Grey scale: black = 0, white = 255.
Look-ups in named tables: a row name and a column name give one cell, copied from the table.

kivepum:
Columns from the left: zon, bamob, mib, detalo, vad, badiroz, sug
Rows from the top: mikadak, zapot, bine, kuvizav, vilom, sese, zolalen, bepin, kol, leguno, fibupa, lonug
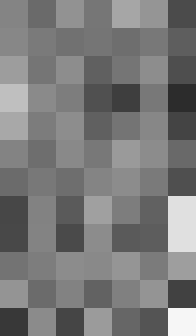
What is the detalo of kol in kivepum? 140
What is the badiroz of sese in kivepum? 140
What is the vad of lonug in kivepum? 102
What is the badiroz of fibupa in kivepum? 148
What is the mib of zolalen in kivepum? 110
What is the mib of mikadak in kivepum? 146
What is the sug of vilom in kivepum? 68
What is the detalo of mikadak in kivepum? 118

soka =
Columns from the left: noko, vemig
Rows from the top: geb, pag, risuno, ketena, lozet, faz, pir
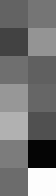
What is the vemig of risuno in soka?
96
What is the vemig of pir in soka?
253
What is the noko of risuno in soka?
111
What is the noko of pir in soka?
108
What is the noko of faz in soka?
124
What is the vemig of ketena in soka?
102
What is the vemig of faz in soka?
5
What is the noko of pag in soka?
66
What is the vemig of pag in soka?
148
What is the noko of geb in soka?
99
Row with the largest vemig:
pir

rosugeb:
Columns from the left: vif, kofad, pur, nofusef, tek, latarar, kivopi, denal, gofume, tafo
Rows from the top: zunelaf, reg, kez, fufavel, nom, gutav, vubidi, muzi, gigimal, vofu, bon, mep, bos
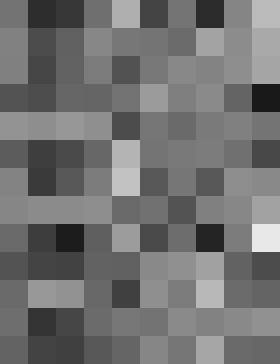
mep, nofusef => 107
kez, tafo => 165
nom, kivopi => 106
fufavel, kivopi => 127
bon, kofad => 152
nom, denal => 122
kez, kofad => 69
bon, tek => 64
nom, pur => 151
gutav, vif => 92
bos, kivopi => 118
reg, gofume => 140
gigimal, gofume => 124
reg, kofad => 76
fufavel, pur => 102

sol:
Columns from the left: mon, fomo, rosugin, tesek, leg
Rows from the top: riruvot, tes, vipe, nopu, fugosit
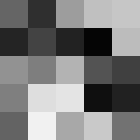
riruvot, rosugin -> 157
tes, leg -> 188
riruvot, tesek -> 192
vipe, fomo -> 126
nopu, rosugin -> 228
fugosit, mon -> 99
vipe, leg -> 64
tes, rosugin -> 34
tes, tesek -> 5
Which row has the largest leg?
riruvot

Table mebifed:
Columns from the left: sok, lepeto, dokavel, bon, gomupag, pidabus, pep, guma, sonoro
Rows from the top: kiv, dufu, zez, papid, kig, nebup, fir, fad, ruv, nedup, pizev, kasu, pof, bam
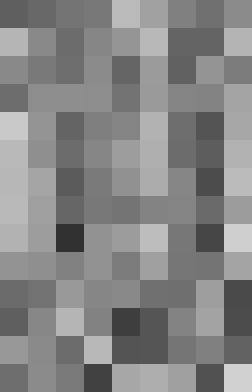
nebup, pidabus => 175
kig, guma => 84
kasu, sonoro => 76
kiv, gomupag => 186
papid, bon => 141
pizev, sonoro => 74
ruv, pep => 119
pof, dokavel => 108
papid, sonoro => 164
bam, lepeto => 139
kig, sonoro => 167
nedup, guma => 116
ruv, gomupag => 156
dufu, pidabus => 184
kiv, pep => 128

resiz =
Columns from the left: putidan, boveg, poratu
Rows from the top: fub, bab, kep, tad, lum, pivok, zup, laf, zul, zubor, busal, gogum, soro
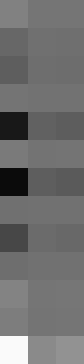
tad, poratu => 114
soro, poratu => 146
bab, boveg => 112
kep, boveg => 110
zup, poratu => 90
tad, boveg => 114
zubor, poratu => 113
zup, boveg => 94
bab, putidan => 103
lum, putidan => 24
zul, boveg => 107
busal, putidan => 131
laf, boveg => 113
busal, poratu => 118
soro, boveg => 138
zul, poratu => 104
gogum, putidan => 125
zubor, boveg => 113
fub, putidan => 129
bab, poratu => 111
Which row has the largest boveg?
soro

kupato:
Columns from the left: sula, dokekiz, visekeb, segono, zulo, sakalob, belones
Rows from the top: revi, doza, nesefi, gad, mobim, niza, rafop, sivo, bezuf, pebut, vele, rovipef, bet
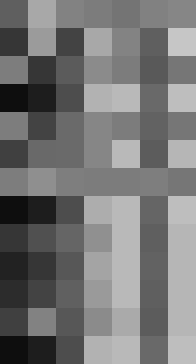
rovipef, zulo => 170
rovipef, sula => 64
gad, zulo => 185
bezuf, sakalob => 95
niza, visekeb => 106
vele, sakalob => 95
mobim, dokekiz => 67
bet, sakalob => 105
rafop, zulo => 124
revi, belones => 134
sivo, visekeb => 77
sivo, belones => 190
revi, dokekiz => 168
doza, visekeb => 67
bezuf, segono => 144

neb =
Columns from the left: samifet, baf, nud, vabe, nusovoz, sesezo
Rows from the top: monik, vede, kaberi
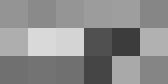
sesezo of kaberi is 133
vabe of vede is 80
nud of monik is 149
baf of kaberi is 115
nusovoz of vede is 60
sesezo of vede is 177
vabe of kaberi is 69
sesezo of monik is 134
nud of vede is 212
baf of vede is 217
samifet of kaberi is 112
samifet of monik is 148
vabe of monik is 156
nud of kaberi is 112
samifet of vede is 174
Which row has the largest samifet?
vede

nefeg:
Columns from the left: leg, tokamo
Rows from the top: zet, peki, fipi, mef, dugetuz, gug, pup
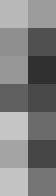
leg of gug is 164
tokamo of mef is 73
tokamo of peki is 80
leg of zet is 184
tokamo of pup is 117
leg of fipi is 151
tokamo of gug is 70
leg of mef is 96
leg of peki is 143
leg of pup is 195
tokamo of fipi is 48

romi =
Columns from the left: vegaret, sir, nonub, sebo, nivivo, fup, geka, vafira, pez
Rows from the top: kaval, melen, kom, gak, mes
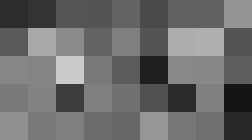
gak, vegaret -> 122
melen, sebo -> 99
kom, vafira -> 135
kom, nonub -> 203
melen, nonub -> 140
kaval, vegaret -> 44
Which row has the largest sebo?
gak

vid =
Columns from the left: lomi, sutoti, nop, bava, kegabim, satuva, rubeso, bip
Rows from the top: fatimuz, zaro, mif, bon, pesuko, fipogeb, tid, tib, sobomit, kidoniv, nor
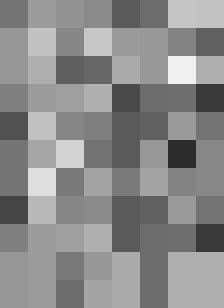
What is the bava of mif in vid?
102
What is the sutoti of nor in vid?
155
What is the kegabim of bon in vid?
74
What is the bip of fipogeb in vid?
135
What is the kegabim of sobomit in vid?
90
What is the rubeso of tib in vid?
153
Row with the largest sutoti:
tid

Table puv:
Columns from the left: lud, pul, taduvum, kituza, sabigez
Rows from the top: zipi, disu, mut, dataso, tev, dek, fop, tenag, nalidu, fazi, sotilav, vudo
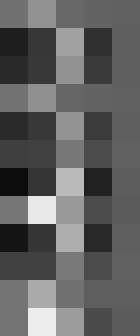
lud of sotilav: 116
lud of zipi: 113
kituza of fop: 33
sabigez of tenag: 91
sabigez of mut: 95
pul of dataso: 144
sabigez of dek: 97
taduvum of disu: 161
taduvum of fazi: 121
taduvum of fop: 186
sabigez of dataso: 96
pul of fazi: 65
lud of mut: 41
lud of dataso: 114
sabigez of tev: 94
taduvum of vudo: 156

